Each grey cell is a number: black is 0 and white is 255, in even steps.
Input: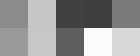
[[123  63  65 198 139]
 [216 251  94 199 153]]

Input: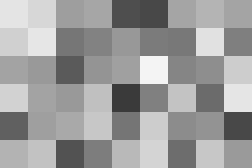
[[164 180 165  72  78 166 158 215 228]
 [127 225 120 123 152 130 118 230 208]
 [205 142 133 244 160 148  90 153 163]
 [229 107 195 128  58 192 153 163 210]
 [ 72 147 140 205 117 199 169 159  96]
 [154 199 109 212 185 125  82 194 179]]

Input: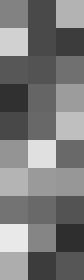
[[179  73 130]
 [ 60  73 209]
 [112  83  87]
 [156 101  48]
 [191 104  72]
 [105 224 148]
 [151 154 180]
 [ 83 105 115]
 [ 46 133 233]
 [ 86  60 173]]

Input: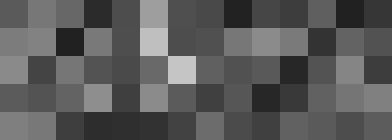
[[ 54  33  95  61  70  34  73  79 158  77  43 103 119  90]
 [ 82  99  51 122 139 119  80  77 191  78 121  33 130 124]
 [ 61 133  83  39  89  81  96 197 105  74  83 118  68 138]
 [128 117  97  57  39  86  64  91 139  63 142  99  83  91]
 [ 92  77  90  97  64  75 108  66  50  47  45  62 120 127]]

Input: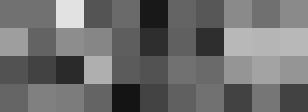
[[138 112 138  87 100  24 106  84 226 113 113]
 [184 181 184  46  96  46  94 134 141  99 158]
 [149 163 149 106 113  82  91 175  42  66  82]
 [ 66 118  66 113  96  67  20 100 124 128 101]]

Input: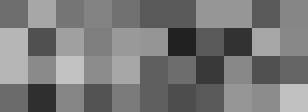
[[133  89 150 150  90  89 113 131 117 167 110]
 [136 166  50  89  33 149 153 126 160  80 182]
 [100  80 136  56 109  95 167 140 194 138 181]
 [193 140 150  89  77  95 122  82 133  47 107]]

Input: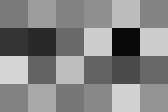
[[132 188 143 130 157 122]
 [205   9 205 105  41  52]
 [103  75  98 189  99 212]
 [147 209 136 119 168 130]]

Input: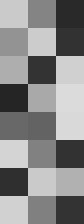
[[ 41 132 202]
 [ 50 204 147]
 [208  51 174]
 [219 169  37]
 [217  99 104]
 [ 50 129 212]
 [177 202  47]
 [ 51 128 209]]

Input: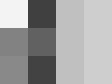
[[206 192  64 243]
 [206 192  97 130]
 [206 192  66 137]]
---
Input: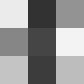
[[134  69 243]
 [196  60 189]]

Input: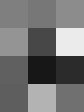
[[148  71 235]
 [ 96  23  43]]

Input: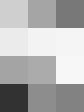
[[235 243 245]
 [164 171 247]]

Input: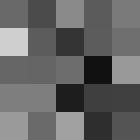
[[207  92  52]
 [102 101 109]]

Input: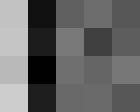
[[197  28 121]
 [185   1 111]]

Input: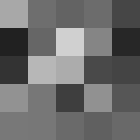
[[ 33 102 208]
 [ 51 183 172]]
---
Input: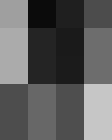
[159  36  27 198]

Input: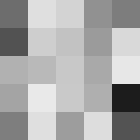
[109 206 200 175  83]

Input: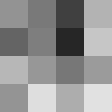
[147 126 119 225]

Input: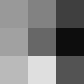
[153 103  83]

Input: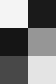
[244 150]

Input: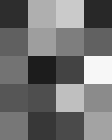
[ 45 158  67 139]

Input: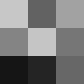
[199 197 103]
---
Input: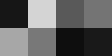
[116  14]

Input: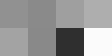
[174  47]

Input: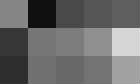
[ 94 143 104]

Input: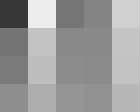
[208 137 140 173]

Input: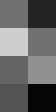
[ 36 205]

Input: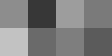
[122 126]

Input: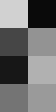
[10 70]

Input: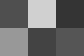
[52 67]
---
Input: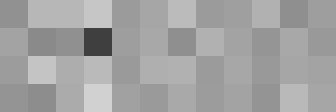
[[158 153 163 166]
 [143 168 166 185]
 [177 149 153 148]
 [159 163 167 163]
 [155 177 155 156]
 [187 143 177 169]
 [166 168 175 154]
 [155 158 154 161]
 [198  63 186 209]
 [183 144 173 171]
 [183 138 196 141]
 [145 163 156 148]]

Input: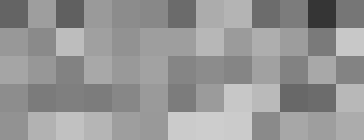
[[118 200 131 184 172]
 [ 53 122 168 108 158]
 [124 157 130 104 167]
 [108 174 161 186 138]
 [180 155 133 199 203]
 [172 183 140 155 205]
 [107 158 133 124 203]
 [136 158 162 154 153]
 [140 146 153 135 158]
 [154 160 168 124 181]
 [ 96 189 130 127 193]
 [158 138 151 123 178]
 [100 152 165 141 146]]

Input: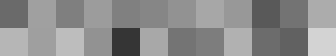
[[172 211]
 [115  97]
 [ 89 108]
 [152 177]
 [167 125]
 [146 116]
 [134 168]
 [128  53]
 [156 146]
 [127 189]
 [160 159]
 [106 182]]

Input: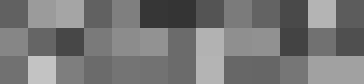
[[ 92  79 161]
 [180 113 161]
 [ 73  67 118]
 [ 99 145 102]
 [123 143 103]
 [ 84 178 180]
 [ 52 107 107]
 [ 54 146 114]
 [127 140 116]
 [ 97 122 107]
 [165  71 126]
 [155 101 195]
 [ 97 134 113]]

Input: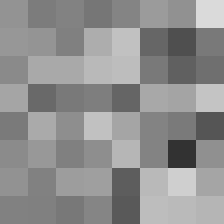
[[218 121 111 196  85 144 165 181]
 [145  79  96 164 122  50 207 186]
 [155 102 121 168 131 131 185 189]
 [132 193 189 101 165 182  93  89]
 [118 173 185 126 193 142 159 133]
 [130 128 169 121 142 128 157 120]
 [124 148 169 105 170 152 129 128]
 [147 151 138 165 122 139 146 129]]

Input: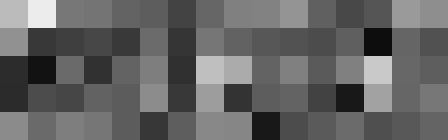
[[142  81  94 119 100]
 [154 101 103 102  88]
 [ 85  13 201 162  79]
 [ 72  95 128  24 107]
 [ 96  76  90  66  90]
 [148  82 128  99  76]
 [130  87  99  93  24]
 [128  98 171  51 134]
 [102 118 191 157 136]
 [ 67  53  48  56  94]
 [ 93 107 126 140  55]
 [ 99  57  99  92  92]
 [116  71  49  98 118]
 [119  63 106  70 126]
 [236  56  18  76 106]
 [187 145  44  43 139]]
